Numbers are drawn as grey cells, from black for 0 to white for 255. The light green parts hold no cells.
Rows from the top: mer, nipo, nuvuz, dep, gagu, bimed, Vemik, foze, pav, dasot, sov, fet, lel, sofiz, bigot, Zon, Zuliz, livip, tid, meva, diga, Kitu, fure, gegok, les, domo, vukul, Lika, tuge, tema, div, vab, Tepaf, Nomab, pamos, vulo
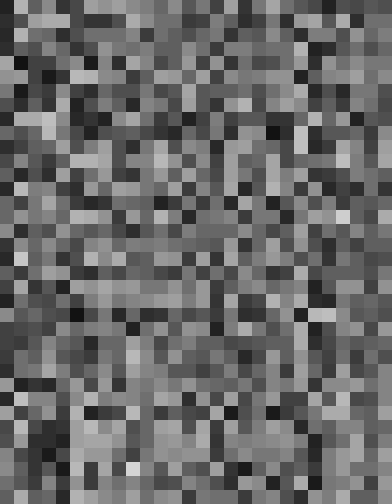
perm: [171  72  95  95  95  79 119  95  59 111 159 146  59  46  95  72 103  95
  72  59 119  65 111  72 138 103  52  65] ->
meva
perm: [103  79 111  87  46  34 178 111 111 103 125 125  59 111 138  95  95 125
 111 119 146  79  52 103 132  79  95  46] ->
dep
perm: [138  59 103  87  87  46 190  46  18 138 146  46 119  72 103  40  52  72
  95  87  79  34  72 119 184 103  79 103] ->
dasot
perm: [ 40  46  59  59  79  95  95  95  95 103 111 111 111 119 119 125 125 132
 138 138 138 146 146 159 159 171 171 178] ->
vulo

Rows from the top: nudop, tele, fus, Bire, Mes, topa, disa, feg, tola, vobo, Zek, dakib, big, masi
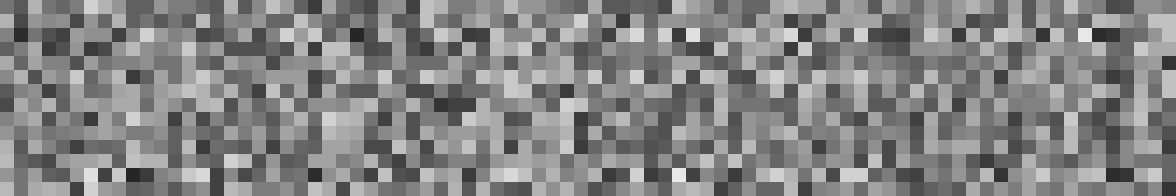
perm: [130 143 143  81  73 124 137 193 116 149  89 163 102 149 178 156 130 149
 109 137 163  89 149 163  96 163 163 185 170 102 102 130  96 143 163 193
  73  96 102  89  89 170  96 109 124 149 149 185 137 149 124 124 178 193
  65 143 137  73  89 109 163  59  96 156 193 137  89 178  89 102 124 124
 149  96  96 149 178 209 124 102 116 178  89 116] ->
nudop
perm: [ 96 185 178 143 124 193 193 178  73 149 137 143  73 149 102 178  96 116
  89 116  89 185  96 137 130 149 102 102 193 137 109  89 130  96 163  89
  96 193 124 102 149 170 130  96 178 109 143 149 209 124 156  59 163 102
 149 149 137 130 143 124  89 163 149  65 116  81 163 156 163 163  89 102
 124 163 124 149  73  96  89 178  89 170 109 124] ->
tele
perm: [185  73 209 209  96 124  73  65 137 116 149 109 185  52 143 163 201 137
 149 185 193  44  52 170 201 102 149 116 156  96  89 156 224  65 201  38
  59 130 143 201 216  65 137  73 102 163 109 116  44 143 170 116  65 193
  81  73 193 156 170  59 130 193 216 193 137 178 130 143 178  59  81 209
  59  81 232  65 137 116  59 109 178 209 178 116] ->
big
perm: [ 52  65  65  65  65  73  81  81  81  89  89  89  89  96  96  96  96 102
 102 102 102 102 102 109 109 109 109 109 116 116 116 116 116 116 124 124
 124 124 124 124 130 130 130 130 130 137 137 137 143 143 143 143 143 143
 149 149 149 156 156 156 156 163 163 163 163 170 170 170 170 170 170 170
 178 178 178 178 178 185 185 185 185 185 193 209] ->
masi
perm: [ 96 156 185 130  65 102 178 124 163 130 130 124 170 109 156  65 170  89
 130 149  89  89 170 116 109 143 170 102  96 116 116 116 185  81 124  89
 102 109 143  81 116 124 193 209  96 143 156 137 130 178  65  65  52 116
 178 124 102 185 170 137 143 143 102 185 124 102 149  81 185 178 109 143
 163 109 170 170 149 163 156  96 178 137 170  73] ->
feg

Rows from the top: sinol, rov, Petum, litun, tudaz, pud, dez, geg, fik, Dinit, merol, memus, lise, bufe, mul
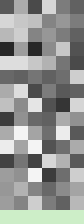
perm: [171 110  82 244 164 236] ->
merol
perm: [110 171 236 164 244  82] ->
merol
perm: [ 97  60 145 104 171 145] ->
fik
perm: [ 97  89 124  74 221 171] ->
dez
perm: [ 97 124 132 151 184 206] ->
Petum

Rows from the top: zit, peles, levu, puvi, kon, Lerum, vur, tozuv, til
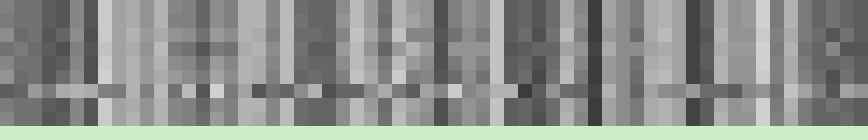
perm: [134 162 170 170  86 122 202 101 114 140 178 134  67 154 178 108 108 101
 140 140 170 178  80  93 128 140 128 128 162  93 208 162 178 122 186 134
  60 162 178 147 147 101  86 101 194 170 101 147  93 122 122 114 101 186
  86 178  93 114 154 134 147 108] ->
tozuv
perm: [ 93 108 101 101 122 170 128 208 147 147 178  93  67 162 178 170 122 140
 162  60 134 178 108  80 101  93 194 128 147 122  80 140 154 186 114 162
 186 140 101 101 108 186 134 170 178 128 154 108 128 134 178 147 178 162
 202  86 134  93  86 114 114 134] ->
til

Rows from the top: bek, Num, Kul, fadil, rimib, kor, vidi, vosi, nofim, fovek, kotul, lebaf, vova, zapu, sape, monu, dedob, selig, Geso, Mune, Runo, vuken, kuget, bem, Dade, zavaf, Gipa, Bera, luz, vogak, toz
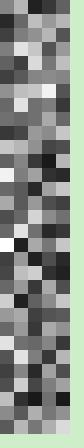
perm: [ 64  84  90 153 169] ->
kuget
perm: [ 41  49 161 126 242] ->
vova
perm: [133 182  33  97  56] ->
bek
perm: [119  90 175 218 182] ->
toz
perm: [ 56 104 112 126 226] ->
vosi
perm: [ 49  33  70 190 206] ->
Mune

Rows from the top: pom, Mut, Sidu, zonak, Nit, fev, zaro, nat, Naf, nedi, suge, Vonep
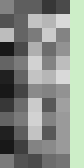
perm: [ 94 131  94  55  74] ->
pom
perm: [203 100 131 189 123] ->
Sidu
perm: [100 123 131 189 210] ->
Nit

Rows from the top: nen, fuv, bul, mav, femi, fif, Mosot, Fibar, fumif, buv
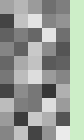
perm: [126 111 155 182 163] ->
nen
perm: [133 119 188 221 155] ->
fif
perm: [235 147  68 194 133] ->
buv
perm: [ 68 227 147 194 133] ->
fuv

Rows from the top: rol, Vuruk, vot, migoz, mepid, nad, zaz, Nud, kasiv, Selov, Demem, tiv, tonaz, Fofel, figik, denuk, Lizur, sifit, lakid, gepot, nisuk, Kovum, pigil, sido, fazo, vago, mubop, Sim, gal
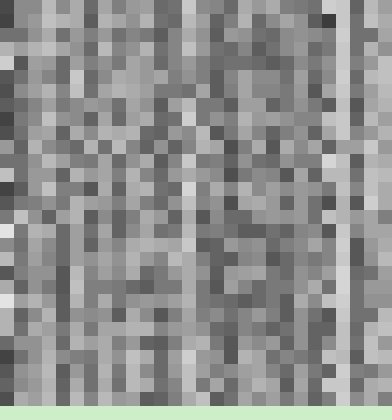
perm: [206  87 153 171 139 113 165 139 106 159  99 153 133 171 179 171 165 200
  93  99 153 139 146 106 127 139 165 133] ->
sifit
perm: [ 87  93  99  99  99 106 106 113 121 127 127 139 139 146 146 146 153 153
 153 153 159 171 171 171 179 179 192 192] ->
fazo
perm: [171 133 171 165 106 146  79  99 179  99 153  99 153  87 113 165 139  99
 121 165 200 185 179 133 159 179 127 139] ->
Selov

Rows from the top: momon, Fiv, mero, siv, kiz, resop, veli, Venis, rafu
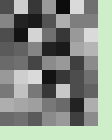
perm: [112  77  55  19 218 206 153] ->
resop
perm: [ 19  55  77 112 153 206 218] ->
resop
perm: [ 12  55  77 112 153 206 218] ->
momon
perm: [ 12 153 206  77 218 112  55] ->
momon

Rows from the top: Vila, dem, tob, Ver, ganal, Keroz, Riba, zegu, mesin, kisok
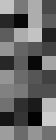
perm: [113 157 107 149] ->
kisok
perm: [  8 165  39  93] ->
ganal
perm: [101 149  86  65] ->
Ver
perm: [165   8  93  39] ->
ganal

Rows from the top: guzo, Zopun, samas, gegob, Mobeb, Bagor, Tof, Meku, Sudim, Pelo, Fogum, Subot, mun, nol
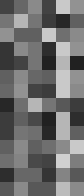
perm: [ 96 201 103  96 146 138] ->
Bagor
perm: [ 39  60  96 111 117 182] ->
Pelo
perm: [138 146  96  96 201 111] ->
samas
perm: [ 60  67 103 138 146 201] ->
Tof
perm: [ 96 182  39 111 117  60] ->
Pelo

